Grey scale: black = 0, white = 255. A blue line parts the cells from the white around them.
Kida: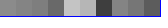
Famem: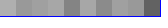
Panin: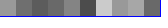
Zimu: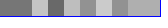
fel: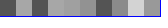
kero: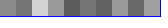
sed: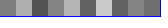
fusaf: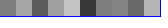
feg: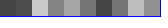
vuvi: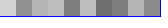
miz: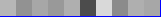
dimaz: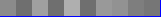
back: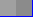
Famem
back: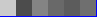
Panin

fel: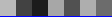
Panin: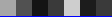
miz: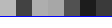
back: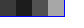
miz
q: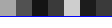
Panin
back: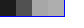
miz
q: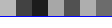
fel

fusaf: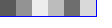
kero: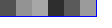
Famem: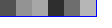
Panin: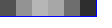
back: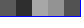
kero
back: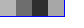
Famem
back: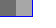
Panin
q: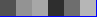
Famem
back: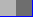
Famem

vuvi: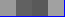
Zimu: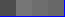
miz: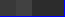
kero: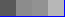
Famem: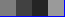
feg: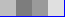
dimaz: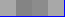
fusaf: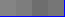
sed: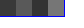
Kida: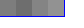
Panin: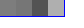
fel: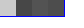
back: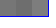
fusaf
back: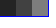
Famem
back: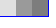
feg
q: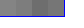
fusaf
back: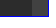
miz

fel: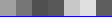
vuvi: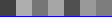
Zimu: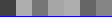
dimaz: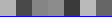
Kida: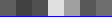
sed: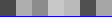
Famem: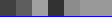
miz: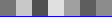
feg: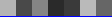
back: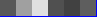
Kida
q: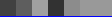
Famem
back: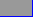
Famem
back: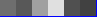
Kida
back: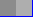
sed

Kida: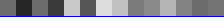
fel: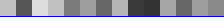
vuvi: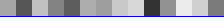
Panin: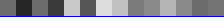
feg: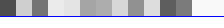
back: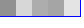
feg
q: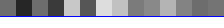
Kida

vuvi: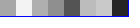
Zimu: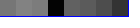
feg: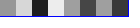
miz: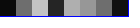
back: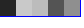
vuvi
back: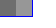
miz

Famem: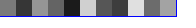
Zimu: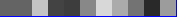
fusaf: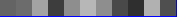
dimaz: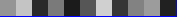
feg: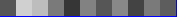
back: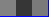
feg
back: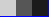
dimaz
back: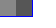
feg
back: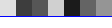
Famem

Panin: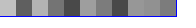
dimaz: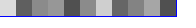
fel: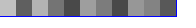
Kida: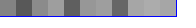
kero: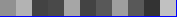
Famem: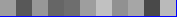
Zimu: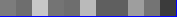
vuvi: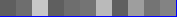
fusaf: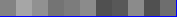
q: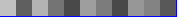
fel
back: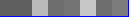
Zimu
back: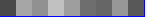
Famem
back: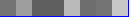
Zimu

